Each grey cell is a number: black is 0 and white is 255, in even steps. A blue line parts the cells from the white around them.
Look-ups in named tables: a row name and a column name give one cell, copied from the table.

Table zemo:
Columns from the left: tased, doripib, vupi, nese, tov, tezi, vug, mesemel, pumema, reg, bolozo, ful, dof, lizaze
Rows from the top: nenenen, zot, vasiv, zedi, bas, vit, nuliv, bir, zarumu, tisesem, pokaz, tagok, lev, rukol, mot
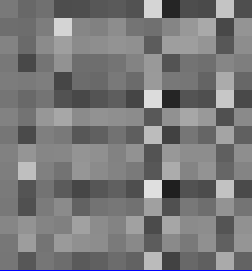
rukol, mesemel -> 137
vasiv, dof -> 87
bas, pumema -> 154
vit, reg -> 37
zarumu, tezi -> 144
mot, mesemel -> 98
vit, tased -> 117
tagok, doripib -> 80
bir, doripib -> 74
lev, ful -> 141
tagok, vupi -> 123

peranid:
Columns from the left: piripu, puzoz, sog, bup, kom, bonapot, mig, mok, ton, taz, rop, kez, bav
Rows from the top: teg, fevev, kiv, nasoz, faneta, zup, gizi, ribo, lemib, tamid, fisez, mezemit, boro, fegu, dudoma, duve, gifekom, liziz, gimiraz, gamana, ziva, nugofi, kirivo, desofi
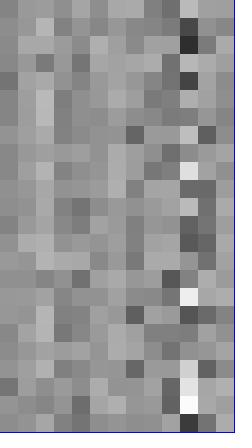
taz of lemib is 111
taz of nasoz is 113
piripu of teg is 132
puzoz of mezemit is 146
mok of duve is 151
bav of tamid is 144
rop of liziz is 85
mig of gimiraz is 171
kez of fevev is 145

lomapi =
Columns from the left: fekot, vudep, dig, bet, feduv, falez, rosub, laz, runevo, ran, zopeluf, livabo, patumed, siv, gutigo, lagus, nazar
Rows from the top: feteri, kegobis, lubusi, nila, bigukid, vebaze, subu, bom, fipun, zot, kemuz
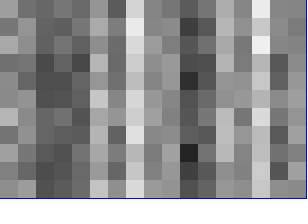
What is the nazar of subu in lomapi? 148
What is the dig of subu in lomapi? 102
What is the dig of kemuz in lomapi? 81
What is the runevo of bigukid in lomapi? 132
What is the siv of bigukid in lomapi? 146
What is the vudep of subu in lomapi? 138
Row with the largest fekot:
subu

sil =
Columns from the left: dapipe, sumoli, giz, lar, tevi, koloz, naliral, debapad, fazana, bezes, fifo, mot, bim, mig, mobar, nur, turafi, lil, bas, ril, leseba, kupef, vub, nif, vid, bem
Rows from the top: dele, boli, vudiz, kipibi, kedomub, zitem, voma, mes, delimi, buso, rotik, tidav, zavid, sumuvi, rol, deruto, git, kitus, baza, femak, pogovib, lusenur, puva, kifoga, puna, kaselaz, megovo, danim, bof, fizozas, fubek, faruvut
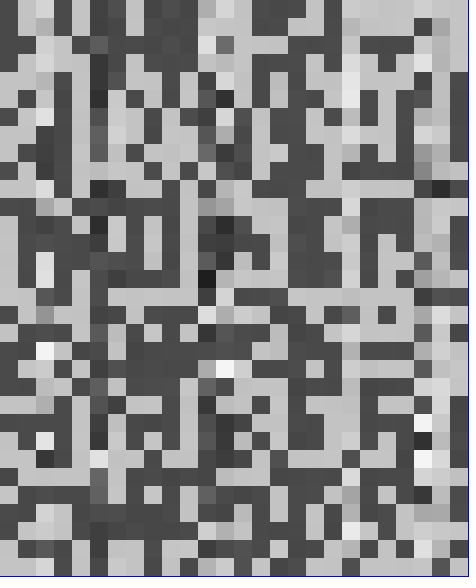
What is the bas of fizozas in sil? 70
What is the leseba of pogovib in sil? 192
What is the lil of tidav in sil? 73
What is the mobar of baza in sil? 73
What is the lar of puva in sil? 74
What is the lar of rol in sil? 74
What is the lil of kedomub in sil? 194
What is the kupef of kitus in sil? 73
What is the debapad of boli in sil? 195
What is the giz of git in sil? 86
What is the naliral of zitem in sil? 201
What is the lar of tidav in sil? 195
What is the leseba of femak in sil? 74

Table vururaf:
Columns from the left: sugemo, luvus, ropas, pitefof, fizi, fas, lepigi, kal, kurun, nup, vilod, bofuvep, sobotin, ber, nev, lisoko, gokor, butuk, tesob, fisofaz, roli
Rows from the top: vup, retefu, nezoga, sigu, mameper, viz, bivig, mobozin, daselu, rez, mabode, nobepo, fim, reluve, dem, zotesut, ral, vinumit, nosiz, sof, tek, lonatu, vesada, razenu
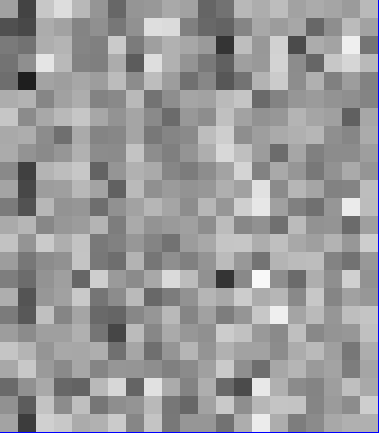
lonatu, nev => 232
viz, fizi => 173
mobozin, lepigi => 135
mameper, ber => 115
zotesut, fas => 206
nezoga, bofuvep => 154
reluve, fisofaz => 151
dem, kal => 179
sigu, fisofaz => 214
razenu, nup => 120
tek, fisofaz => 125
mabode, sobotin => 175
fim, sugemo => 170
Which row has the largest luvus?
tek

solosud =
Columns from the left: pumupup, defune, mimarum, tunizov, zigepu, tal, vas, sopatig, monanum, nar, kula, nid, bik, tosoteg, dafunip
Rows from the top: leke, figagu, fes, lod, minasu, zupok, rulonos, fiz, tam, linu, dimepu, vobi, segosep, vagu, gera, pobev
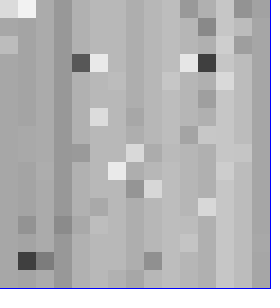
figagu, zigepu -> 177
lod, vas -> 184
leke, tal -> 184
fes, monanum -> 183
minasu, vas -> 188
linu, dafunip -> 166
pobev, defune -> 164
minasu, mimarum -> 171
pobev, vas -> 177
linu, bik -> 205
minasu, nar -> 198
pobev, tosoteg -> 188
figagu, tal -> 184
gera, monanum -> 144
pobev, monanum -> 183
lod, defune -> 164
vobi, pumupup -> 167

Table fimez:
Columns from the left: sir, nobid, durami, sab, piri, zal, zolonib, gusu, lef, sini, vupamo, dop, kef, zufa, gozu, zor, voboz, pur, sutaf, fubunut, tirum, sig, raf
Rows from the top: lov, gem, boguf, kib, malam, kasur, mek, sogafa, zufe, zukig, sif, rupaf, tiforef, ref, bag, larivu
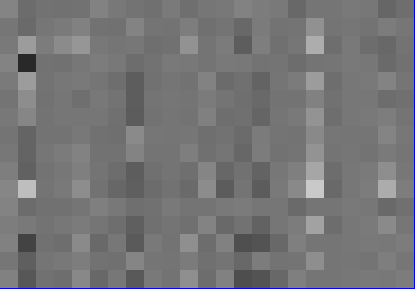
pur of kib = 116
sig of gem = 124
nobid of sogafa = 100
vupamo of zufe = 126
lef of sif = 108
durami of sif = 116
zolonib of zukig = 109
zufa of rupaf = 123
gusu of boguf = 119
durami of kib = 114
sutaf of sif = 105
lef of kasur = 116
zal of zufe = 114
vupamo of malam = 114
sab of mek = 118
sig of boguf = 104
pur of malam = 156
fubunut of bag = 118
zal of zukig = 116
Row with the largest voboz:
sif

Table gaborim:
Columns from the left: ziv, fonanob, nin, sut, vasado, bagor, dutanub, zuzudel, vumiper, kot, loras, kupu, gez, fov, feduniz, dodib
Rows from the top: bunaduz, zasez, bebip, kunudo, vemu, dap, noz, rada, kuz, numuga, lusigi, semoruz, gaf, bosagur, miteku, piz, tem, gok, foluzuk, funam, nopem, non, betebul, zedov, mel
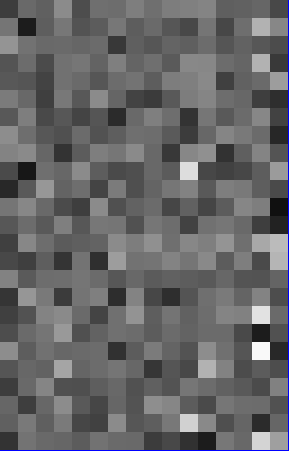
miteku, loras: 117
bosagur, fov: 111
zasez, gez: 71
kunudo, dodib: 57
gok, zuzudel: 147
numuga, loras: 221
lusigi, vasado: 110
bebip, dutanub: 56
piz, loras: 93
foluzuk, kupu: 107
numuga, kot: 91
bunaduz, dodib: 72
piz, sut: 110
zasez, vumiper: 106

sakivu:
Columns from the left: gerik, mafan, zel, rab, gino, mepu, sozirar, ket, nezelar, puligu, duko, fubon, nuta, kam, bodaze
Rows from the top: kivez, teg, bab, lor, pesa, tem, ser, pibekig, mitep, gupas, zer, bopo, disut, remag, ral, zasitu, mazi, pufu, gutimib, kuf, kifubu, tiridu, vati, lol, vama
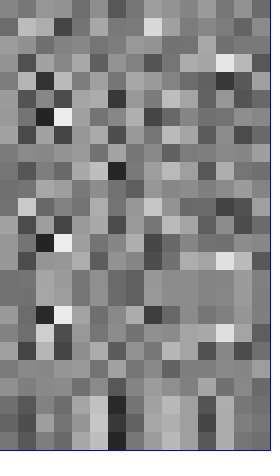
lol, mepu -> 198
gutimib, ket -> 114
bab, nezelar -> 147
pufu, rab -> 235
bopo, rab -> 129
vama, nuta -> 172
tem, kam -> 84

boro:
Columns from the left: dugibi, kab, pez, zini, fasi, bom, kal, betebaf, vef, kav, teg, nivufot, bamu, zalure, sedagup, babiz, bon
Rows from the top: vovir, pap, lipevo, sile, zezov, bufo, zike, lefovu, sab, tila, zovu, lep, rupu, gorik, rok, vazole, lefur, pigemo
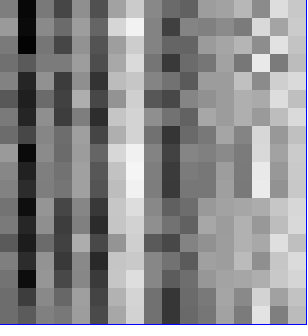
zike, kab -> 37
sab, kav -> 66
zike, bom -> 45
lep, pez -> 149
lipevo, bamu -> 165
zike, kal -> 197
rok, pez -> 147
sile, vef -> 117
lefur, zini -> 103
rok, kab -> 44
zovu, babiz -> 146
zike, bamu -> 156
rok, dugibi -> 127
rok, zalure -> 187
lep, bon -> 215
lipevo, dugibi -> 122
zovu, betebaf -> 241

